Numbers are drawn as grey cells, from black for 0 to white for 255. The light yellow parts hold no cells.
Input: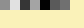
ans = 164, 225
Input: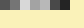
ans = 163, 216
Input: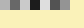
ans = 28, 222
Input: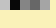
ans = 133, 194
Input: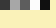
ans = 93, 252
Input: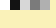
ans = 215, 255
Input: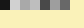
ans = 190, 209
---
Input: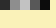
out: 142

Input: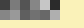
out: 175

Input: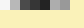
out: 184

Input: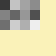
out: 205

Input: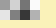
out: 229

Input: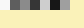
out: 206

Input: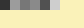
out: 156

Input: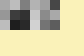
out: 199

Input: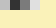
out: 192
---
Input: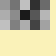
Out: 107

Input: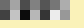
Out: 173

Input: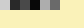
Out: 106

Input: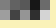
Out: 107

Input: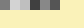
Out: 85

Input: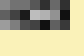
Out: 48

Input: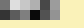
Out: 156
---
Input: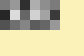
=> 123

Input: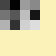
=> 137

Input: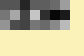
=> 157

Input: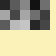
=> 111

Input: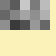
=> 188

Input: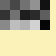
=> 18

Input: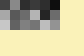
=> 14

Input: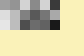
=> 58

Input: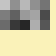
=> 116

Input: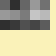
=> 113
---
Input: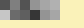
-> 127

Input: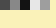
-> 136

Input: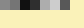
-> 117

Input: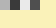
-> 58

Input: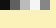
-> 95

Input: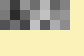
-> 61
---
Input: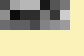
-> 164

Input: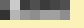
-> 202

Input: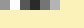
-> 252

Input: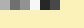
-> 112

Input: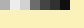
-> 237

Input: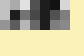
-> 170

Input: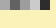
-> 98

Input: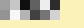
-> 199

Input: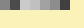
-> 75

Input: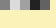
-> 219
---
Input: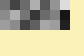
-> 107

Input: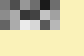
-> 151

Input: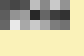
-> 81

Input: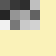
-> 46

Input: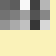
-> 248

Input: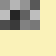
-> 148

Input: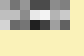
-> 150

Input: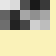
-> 78

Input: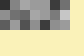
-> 166

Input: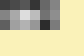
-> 86
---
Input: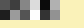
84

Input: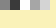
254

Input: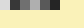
112

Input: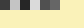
38

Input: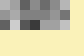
86

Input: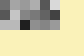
31

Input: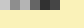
180

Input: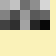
163
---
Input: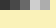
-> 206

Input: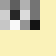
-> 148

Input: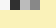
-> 187

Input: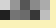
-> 55

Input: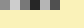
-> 181

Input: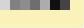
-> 16

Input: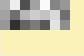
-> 227

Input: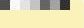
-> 163
